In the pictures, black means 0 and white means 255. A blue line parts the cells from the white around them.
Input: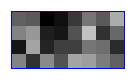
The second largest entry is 172
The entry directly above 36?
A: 30
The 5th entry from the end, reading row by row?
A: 82
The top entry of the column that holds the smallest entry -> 1
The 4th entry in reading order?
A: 15
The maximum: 194
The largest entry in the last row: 164
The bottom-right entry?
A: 96
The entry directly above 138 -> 36
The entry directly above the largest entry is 118

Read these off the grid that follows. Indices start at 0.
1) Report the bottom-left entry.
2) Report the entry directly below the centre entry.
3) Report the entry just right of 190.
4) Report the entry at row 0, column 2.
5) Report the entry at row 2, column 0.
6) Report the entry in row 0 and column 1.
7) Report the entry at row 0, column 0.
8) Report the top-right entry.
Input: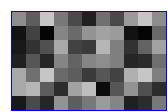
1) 25
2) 58
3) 12
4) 198
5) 25
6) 93
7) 141
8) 141

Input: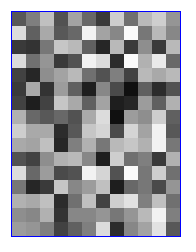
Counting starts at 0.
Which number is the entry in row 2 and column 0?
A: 58
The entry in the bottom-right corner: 88
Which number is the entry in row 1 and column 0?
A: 220
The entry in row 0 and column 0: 88
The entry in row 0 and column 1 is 127
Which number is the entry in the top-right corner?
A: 149
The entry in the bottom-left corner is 156
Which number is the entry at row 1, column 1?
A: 96
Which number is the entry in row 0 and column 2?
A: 192
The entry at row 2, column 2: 119
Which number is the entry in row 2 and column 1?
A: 51

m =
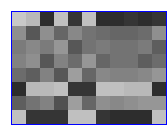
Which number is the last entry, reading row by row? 192
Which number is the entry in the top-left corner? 200
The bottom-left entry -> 192
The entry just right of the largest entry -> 185
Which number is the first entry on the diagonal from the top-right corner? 53
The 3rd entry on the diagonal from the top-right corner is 115
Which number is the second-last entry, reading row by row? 45
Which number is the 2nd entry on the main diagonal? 87
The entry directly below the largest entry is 143

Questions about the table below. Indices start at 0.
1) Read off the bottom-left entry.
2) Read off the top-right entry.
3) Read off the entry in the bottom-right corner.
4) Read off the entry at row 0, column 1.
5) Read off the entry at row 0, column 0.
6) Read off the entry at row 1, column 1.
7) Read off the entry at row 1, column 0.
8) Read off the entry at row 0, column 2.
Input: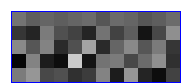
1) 123
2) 107
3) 66
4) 94
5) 115
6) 36
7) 54
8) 101

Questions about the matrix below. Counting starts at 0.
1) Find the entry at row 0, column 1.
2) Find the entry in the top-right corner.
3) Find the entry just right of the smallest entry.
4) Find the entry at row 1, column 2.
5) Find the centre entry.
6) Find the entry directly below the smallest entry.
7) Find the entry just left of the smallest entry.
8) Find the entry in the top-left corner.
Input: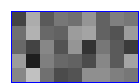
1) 172
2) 119
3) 127
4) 104
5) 149
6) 193
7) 156
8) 67
